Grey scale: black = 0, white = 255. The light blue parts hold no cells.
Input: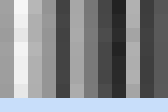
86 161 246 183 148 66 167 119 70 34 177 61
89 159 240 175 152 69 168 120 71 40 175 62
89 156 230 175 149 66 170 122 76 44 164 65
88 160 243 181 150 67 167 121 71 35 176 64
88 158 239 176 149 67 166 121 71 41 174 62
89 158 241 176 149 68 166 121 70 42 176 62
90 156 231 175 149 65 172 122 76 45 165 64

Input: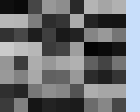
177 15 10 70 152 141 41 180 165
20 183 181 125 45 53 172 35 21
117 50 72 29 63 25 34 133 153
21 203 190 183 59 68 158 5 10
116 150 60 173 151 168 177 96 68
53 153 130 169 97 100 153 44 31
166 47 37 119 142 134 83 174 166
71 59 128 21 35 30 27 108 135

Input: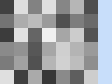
78 65 222 130 223 134 182
106 115 172 188 155 80 125
83 60 225 101 240 166 204
154 138 146 87 166 207 180
142 123 161 81 181 209 189
205 223 63 170 55 138 94

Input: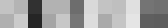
112 195 180 49 178 178 109 217 195 191 224 116
93 176 203 37 165 199 118 221 170 197 229 95

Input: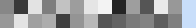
152 135 57 227 126 194 157 229 243 36 158 85 234
127 152 227 160 173 63 148 184 85 99 122 131 94

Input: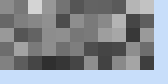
194 140 120 212 151 115 85 99 98 90 181
94 103 127 135 144 76 142 122 137 180 70
154 153 85 99 141 143 119 122 158 167 56
109 109 163 122 142 112 126 78 69 72 142
62 129 93 69 47 54 69 142 66 137 165

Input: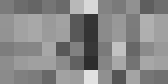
109 123 108 101 117 106 184 216 131 122 145 94
161 148 162 168 154 162 88 53 139 152 124 176
161 147 162 168 155 160 88 52 139 153 123 175
153 125 133 134 167 88 129 56 122 194 103 139
161 141 155 160 160 139 97 45 133 168 115 167
112 139 128 124 104 162 157 225 144 85 164 118

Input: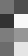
77 116
248 50
150 125
229 108

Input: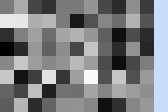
59 123 171 69 50 122 121 148 72 42 142
84 233 231 174 183 123 23 82 134 109 178
43 47 127 160 109 164 177 150 95 15 77
38 1 41 151 97 140 70 196 101 42 146
125 135 198 157 136 146 184 157 75 13 71
154 199 19 62 226 54 158 249 80 198 80
143 100 69 191 32 114 112 164 132 170 156
152 92 181 43 100 145 147 134 16 48 134
